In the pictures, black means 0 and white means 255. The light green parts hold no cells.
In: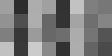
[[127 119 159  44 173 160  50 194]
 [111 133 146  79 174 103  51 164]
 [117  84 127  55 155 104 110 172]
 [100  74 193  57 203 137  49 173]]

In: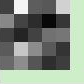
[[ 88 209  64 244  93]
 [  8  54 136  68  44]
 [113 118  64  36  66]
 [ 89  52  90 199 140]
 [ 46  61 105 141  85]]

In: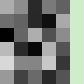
[[122  97 172 141  41]
 [ 15 169 110  99  40]
 [ 81 140   1 101 174]
 [178  83 186  42   8]
 [200  54 216 134 133]
 [ 41  84 153  66 106]]

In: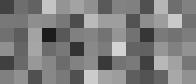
[[110 129  66 110  98 196 148 163 144  89 130 128  80 182]
 [201 112 120 119 142 139 120  76 186 158 158  83 142 157]
 [114 125 112  93 163  28  88 128 132 115 149 114  54 122]
 [129 146 144 101 166 108 120  51 137 124 211  99  98 150]
 [162 119  64 105 152 135 108 130 140  57 116 122  64 184]
 [168 145 128 144  80 136 121  80 203 163 157  94  83 100]]

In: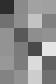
[[162 160  45 139]
 [195 128 113 142]
 [142 146 147  88]
 [ 73 229 147 123]
 [219  98 152 124]
 [205 112 131 146]]

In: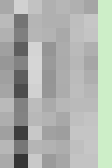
[[176 165 168 209 194 176 182]
 [190 198 186 116 181 176 176]
 [191 196 177 127 182 179 169]
 [186 175 160  94 212 149 172]
 [183 166 151 131 214 154 171]
 [187 174 160  94 213 149 173]
 [189 182 165  76 209 150 172]
 [186 186 186 129 188 170 183]
 [191 195 174 131 184 179 168]
 [197 197 160  61 200 161 158]
 [191 198 183 119 181 178 173]
 [195 195 170  53 201 155 166]]

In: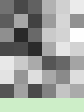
[[208 235 114  72  97 178]
 [214 145  92 167  65 156]
 [211 254 143  41 105 202]
 [230 210  72  74  43 169]
 [103 164 232 202 170  85]
 [138 221 227 150 222 168]
 [196 170  84 162  74 130]]

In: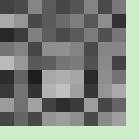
[[ 74 121  66  75 133  92  71  85 131]
 [141  50 170 149  73  90 107 126  88]
 [ 81 119  40  60 128  94  74  90 124]
 [133 134 117 131  70 142 144 131  74]
 [137  66 185 152  89  94 117 123  81]
 [142 115  45 100  30 167 173 166  42]
 [149 169  58 116  51 178 192 160  55]
 [ 70 100 156 113 162  67  46  59 157]
 [138 158  70 101  71 148 157 143  73]]

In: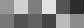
[[ 84  44 149 207 126 226]
 [186 140 121  82  99  69]]
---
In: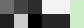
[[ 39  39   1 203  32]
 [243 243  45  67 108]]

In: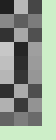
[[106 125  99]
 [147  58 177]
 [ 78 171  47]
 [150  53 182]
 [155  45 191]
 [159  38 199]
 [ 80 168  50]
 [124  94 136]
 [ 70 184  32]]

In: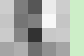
[[165 145 111 175 165]
 [203 200  50 133 203]
 [197 248 128 117 197]
 [205 235  86 125 205]]

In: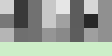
[[144 159  93 137 149 113 111 181]
 [144  39  92 161 200 113  57 120]
 [144 215  92 230 200 113  57 210]]

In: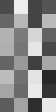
[[232  46 163  93]
 [ 52 234 107 165]
 [ 40 227 113 188]
 [168  64 153 100]
 [ 73 229 119 175]
 [ 98 213 123 178]
 [186  68 183 102]
 [ 84  68 237  75]]

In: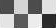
[[ 43 236  90 228]
 [226  76 212  76]]
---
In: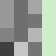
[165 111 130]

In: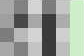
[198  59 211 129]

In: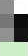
[253 118]

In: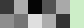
[169 173]

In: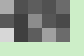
[107  86  93]

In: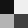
[239 180]

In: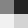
[ 36 241]

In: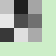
[165  77  56]
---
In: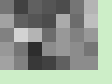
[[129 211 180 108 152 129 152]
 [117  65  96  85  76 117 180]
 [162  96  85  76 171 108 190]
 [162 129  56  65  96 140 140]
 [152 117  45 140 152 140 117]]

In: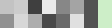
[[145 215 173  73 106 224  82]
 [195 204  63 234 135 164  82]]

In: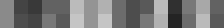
[[138  77  68 120  89 197 148 197 108  77 120 177  36 108 187  89]
 [138  68  57  98  98 187 148 177 108  77  89 187  48 120 168  98]]

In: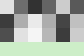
[[ 78 225 245 183  60 204]
 [ 60 173 234 173  69 192]
 [225 109  50 100 204  89]]

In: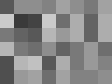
[[ 79 182 193  88 173 121 153 130]
 [ 79 153 162 110 162 130 130 142]
 [ 88 142 142 130 162 142 121 162]
 [182 121 110 142  99 121 153 110]
 [121  99  88 182 153 173  99 173]
 [202  58  67 202 110 173  99 173]]

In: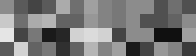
[[201 111 171 181  99  99 151 131 120 140  80  80  99 140]
 [229  68 120  26  38 210 219 210  68 140 140  16  16 160]
 [ 90 210  99 120  48  99 181 131 160  26  68 151 131  58]
 [140  90  68  90 171 111 160 131 120 140 140  80 111  80]]

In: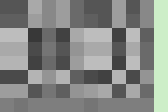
[[ 74  74 180 148 180  95  74  65 180  74 148]
 [ 85  85 169 136 157 106  85  85 157  85 136]
 [ 95  95 157 136 157 106  95  85 157  95 136]
 [126 117 126 126 126 126 117 126 126 126 126]
 [157 157  85 117  95 148 157 169  85 169 106]
 [169 169  74 117  85 148 169 169  85 169 106]
 [180 180  65 106  74 157 189 189  65 189 106]
 [189 189  56 106  65 169 189 189  65 189  95]]

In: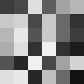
[[ 84  39 240  72 162 211]
 [ 60  72 222  93 162 182]
 [182 231  84 201 105  60]
 [201 211  72 201 105  50]
 [172 222  50 240  50  27]
 [222 231  39 191 105  17]]
